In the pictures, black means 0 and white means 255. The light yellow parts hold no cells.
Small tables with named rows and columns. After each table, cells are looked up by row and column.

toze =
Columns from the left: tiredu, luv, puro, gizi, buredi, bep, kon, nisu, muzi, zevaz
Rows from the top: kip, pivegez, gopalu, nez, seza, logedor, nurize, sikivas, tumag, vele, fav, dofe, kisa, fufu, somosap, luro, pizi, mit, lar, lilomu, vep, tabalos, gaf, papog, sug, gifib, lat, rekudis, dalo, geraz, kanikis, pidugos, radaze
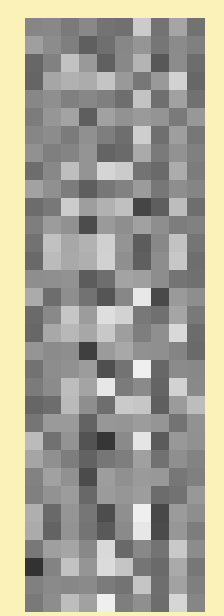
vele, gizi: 94
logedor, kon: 154
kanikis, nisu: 106
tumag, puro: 190
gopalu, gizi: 153
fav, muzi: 189
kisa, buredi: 208
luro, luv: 109
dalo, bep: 138
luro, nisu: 73
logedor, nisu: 148
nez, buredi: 196
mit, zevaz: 108
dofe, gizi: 76
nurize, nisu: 111
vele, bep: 130
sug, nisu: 113
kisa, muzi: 194

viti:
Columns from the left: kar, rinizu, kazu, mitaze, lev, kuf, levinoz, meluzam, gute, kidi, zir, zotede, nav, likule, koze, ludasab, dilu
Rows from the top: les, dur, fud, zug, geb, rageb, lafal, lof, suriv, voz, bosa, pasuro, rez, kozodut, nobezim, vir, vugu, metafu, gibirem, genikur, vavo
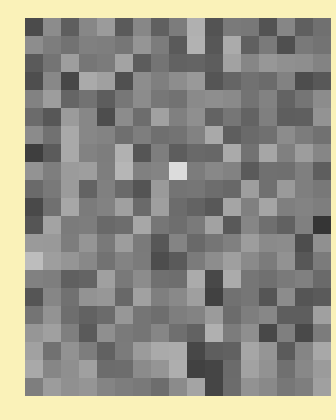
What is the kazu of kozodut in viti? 149
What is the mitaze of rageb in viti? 135
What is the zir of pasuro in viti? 162
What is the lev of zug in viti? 160
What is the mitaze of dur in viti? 128
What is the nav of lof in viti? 114
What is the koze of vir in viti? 140
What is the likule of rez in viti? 138
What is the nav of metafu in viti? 143
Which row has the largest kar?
kozodut

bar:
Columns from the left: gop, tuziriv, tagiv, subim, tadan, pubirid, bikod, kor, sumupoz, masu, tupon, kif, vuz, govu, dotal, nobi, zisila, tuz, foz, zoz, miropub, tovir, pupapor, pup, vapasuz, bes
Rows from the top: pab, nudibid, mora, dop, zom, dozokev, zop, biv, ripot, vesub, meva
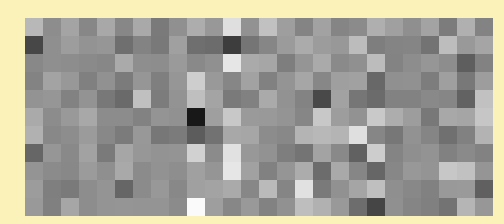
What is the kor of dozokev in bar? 148
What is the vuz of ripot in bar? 161
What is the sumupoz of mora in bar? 154
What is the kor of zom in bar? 124
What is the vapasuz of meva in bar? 181
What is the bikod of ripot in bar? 139
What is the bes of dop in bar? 157
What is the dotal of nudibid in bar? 155
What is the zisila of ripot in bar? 108
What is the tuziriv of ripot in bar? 139
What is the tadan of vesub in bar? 148
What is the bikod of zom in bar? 192
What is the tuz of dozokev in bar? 157
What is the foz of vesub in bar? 165
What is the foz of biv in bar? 97
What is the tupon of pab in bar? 152
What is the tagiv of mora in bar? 141
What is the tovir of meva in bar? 133
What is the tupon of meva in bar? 158
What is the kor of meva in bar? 148
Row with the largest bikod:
zom

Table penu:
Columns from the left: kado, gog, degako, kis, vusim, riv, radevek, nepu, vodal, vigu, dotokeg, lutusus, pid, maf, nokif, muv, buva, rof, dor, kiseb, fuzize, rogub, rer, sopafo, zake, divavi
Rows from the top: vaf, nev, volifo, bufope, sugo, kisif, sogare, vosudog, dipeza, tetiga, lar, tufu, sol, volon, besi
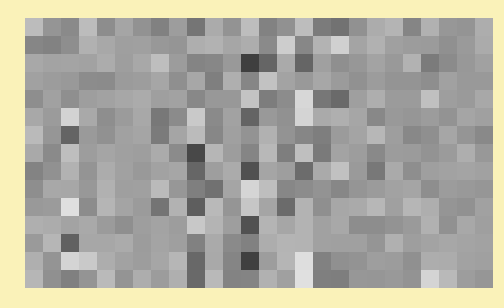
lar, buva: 143
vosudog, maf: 184
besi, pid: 132
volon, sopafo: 172
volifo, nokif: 170
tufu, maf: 180
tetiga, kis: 152
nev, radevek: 160
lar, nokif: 107
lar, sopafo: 149

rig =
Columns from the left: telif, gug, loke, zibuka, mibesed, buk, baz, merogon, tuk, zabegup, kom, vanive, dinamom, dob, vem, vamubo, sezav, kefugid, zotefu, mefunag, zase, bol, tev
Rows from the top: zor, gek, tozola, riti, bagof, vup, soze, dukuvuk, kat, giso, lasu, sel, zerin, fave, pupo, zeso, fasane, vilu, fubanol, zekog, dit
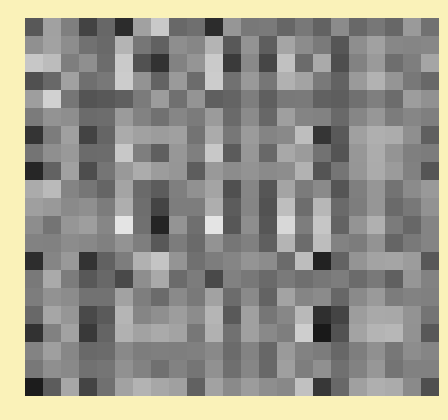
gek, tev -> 135
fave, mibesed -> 97
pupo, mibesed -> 104
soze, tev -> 95
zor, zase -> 103
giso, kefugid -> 85
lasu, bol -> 120
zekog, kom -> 145
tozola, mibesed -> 108
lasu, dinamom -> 133
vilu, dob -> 137
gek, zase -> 135
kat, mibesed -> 117
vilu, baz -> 162
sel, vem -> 216
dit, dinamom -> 156
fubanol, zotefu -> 126
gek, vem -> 165
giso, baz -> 106
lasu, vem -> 190

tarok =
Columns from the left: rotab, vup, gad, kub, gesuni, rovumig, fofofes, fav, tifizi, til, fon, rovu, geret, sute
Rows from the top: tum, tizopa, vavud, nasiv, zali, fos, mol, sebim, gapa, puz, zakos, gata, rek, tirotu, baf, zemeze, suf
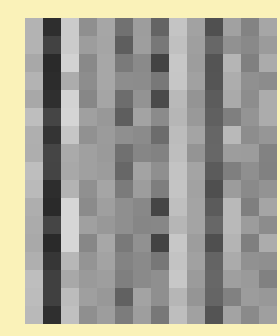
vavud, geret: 128
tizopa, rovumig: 94
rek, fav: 67
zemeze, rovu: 129
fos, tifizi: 182
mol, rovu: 185
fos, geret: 148
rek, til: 157
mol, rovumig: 143
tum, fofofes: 157
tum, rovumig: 113
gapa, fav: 143
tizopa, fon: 103
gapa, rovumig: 103
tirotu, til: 161
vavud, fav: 67
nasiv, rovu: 173
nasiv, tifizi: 198

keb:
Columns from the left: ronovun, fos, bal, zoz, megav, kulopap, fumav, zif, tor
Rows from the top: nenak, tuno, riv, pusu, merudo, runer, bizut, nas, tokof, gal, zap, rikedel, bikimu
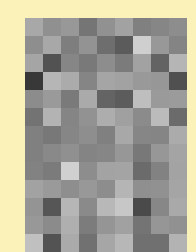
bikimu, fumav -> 112
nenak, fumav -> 128
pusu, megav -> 165
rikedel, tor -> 145
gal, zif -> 145
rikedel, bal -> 175
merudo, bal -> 122
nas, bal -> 144
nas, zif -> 151
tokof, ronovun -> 130

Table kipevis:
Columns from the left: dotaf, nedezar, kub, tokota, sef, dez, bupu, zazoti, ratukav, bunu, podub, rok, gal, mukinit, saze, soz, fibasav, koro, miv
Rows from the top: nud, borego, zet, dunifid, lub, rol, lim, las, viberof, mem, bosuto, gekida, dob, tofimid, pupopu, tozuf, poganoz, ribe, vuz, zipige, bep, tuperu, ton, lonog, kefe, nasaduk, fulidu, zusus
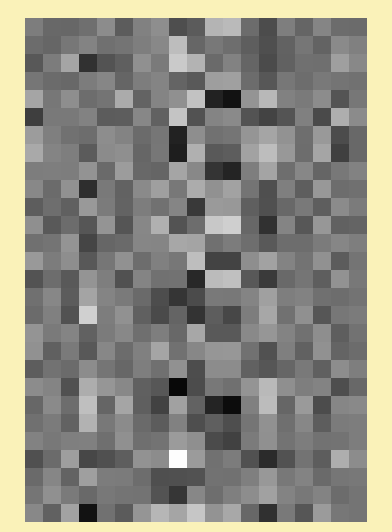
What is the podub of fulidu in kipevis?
110
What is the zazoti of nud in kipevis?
142
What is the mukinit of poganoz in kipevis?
167
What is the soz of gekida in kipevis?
87
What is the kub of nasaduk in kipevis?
99
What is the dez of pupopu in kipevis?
81
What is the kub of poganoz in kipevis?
82
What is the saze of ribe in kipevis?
131
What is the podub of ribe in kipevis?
89
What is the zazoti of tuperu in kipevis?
66

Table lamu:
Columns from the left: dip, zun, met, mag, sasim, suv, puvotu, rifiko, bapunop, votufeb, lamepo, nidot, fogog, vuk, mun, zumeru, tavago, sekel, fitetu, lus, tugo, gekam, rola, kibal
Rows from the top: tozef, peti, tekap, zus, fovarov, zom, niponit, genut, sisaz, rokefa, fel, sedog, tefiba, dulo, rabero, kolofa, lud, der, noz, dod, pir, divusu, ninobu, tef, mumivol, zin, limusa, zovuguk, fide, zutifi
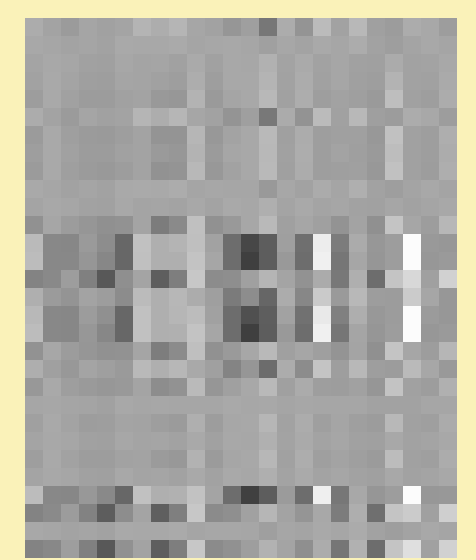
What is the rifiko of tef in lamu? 165
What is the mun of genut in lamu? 161
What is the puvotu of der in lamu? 193
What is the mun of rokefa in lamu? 167
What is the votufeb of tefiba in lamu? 191
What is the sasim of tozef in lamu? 161
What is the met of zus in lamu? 164
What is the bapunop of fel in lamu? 163
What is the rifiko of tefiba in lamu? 175
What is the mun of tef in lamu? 163
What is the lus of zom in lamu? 159
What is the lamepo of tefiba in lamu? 162
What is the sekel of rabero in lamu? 120
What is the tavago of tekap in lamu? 162
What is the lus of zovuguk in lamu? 111
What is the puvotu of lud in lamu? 193
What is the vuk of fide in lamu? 159
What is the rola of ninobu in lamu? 159

